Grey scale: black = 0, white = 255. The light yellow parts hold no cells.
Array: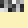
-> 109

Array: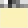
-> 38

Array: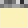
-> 88

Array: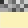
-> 182

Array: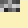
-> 151

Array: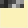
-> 65

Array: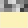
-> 90
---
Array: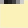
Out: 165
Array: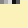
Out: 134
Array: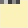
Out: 112
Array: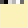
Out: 78
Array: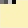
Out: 122
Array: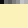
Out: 9
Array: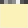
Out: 75
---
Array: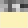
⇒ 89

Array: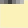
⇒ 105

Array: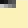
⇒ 85

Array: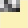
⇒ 117

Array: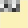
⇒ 123

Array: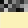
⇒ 75

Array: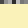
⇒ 174
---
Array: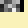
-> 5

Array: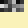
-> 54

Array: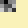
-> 143

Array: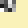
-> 97

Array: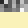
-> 122

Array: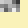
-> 54

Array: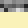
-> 131

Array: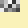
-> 223

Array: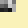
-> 115

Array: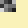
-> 184
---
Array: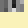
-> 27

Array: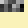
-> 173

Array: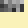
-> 114

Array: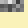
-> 99

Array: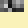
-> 106

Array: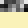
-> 103

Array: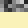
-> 90

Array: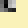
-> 3

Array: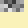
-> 138

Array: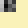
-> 11
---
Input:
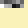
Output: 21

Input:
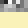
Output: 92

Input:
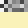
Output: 173

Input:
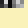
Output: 106

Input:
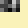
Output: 106

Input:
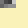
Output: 129

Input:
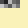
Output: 89
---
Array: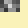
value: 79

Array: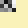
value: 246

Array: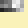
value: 179

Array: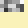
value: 249

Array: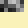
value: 56

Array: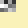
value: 53
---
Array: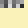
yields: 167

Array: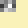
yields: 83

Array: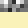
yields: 103

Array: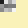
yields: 123

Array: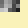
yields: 133

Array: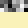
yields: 174
